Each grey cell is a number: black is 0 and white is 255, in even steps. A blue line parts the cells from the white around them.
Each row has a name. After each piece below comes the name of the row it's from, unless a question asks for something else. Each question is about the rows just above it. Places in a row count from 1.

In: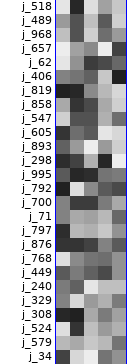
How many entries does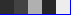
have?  5
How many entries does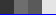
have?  4

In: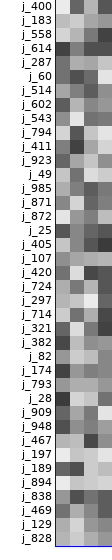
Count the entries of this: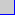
1
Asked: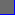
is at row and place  j_60, 3
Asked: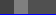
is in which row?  j_614
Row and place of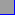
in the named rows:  j_948, 4
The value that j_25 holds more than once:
[86]

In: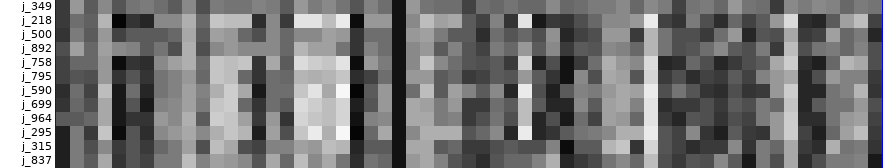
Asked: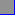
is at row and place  j_500, 36
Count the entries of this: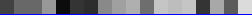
18
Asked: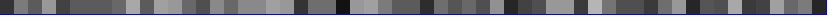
j_500
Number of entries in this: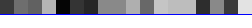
18
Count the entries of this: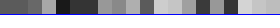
20
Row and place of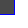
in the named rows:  j_837, 39
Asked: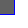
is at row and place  j_218, 3

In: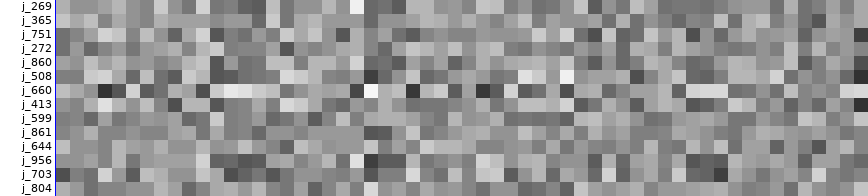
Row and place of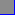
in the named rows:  j_365, 12
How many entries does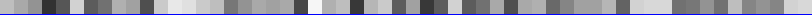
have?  58
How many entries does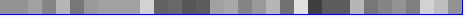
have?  33

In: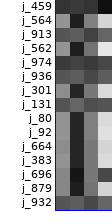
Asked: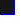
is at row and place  j_696, 2
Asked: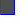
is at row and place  j_131, 3

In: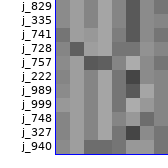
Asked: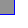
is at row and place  j_728, 7
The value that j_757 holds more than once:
[139]
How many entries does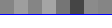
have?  8
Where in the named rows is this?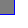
j_741, 5
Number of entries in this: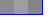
3
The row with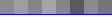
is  j_829

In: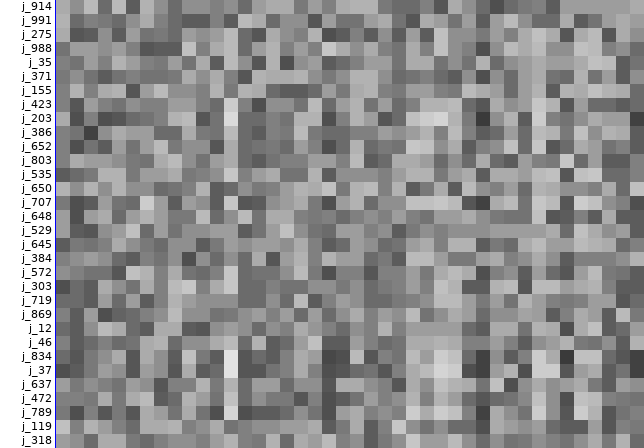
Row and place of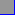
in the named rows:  j_12, 19
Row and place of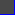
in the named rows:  j_834, 20
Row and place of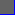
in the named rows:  j_869, 5
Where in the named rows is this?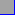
j_869, 34
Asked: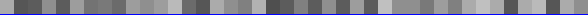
j_275
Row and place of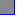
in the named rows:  j_472, 34

